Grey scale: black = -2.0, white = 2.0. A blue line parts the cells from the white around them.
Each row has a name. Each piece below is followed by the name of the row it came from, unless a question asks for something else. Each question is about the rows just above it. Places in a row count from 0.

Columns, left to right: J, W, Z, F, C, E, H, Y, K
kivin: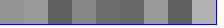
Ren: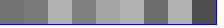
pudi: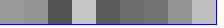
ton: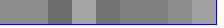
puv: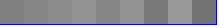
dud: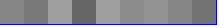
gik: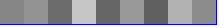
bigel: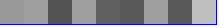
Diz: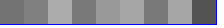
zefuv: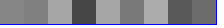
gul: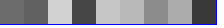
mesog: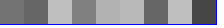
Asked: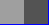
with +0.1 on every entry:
[ 0.6 -0.6]
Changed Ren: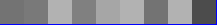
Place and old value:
6, [-0.3]

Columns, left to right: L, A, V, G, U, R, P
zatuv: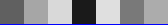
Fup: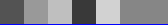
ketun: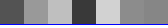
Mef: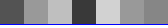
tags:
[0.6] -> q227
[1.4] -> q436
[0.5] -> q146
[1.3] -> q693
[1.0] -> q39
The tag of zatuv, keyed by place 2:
q436
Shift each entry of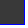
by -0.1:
[-1.2]
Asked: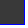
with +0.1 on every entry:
[-1.0]
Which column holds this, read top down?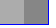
P
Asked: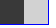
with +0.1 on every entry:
[-1.0  1.4]
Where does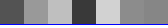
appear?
ketun
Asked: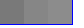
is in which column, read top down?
R

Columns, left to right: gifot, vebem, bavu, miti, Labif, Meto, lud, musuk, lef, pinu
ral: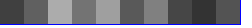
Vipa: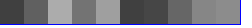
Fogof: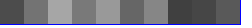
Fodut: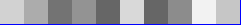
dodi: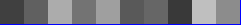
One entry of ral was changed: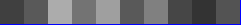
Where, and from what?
1, [-0.5]
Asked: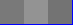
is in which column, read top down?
miti
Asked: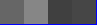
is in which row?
Fogof

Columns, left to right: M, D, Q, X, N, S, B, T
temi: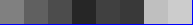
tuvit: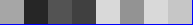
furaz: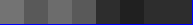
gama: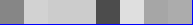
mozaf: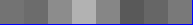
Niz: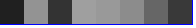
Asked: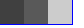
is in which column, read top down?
X
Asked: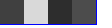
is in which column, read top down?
N
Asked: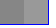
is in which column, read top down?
N
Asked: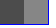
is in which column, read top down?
N
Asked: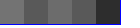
furaz

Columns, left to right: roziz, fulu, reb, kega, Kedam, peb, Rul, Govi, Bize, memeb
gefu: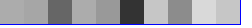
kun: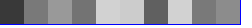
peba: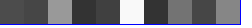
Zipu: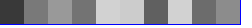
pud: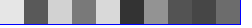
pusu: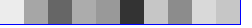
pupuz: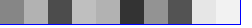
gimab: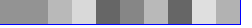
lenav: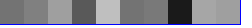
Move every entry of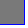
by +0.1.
[0.0]
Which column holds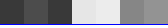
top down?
roziz
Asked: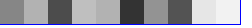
pupuz
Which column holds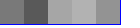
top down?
fulu
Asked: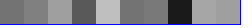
lenav

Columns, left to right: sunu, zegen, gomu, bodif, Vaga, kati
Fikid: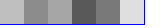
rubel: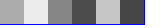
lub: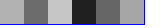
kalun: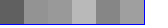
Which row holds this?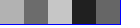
lub
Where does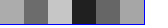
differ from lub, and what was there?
0, [0.8]
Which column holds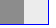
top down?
zegen
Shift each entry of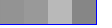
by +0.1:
[0.4 0.5 1.0 0.2]
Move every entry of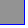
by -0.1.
[0.2]
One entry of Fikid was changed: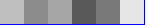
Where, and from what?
5, [1.5]

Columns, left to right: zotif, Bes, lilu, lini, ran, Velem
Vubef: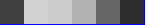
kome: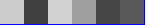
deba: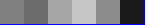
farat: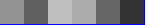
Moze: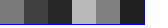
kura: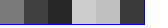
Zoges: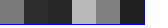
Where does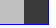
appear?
kura
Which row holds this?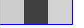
kome

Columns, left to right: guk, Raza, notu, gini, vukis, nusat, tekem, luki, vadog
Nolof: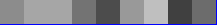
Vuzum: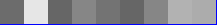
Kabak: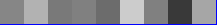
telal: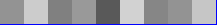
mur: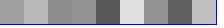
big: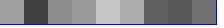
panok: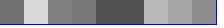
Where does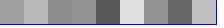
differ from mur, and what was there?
7, [-0.5]
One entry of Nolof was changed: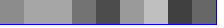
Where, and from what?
8, [-0.3]
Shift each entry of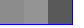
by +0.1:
[ 0.3  0.4 -0.5]
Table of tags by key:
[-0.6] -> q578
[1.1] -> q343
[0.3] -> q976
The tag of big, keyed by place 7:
q578
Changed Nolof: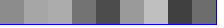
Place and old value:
2, [0.6]

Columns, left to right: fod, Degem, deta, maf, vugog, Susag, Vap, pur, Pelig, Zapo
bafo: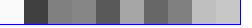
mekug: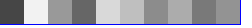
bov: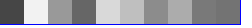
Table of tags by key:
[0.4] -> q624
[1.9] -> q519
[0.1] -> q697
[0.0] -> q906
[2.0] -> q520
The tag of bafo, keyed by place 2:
q906
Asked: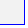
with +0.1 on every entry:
[1.9]
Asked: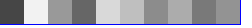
mekug

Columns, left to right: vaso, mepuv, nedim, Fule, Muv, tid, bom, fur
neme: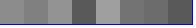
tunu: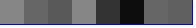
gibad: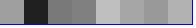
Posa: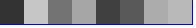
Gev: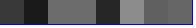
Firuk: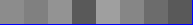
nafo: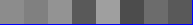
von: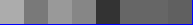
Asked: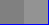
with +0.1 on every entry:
[0.1 0.4]
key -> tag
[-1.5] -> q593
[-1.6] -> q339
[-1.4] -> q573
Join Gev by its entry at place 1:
q339
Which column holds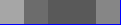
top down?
Fule
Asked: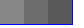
Firuk
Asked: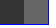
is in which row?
von

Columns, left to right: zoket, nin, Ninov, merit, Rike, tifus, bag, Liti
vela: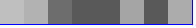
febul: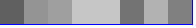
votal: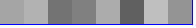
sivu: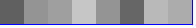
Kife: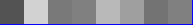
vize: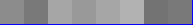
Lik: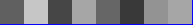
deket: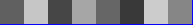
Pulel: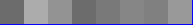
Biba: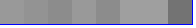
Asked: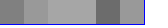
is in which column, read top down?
merit
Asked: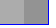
Pulel
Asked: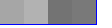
vize
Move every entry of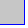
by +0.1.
[1.2]
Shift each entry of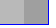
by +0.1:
[1.0 0.6]
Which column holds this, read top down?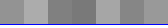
Liti

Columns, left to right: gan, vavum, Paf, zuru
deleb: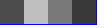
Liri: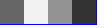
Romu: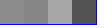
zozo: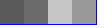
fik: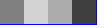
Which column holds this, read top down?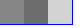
vavum
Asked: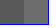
zozo

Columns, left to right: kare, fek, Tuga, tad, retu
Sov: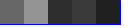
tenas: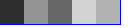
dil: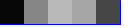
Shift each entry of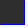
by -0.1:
[-1.4]
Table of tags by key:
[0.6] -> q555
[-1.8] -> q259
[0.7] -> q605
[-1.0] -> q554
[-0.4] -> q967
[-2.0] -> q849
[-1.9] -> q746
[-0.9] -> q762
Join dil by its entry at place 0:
q746
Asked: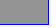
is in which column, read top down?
fek
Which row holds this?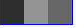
tenas

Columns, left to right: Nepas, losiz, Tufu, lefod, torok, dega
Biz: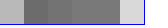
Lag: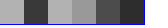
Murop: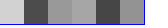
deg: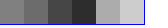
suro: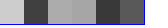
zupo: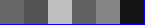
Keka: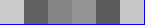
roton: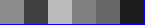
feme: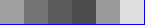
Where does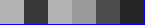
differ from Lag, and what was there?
5, [-1.3]
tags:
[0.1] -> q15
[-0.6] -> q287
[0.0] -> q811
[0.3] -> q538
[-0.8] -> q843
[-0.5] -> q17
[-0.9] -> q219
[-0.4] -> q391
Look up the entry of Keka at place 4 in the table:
q287
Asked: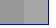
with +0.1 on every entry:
[0.5 0.7]

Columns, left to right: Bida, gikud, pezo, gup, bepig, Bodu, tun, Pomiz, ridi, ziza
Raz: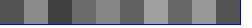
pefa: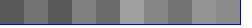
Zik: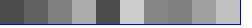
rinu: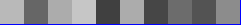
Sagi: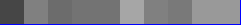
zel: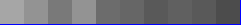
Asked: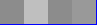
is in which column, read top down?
ziza
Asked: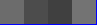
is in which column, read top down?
bepig
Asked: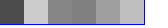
Zik
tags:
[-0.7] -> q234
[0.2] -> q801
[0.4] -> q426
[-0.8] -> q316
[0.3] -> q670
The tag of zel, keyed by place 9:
q316
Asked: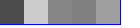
Zik

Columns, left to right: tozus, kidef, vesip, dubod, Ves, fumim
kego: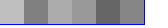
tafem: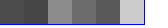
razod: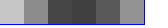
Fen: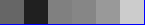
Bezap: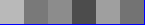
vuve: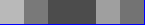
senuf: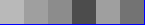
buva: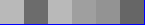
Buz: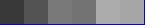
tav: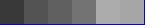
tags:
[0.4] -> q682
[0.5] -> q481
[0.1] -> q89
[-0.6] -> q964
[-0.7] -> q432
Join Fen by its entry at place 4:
q682
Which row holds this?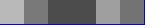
vuve
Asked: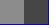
razod
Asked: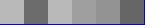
buva

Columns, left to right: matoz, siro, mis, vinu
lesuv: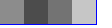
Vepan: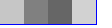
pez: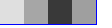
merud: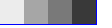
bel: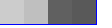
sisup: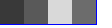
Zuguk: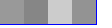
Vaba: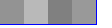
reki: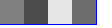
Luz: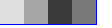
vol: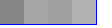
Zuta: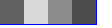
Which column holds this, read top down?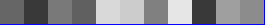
mis
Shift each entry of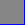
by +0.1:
[0.2]

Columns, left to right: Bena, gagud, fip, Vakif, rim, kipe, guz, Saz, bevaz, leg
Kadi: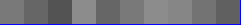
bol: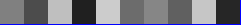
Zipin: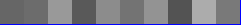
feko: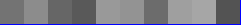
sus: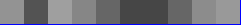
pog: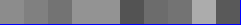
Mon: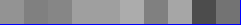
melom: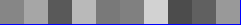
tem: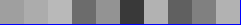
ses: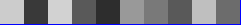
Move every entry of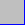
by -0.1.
[0.9]
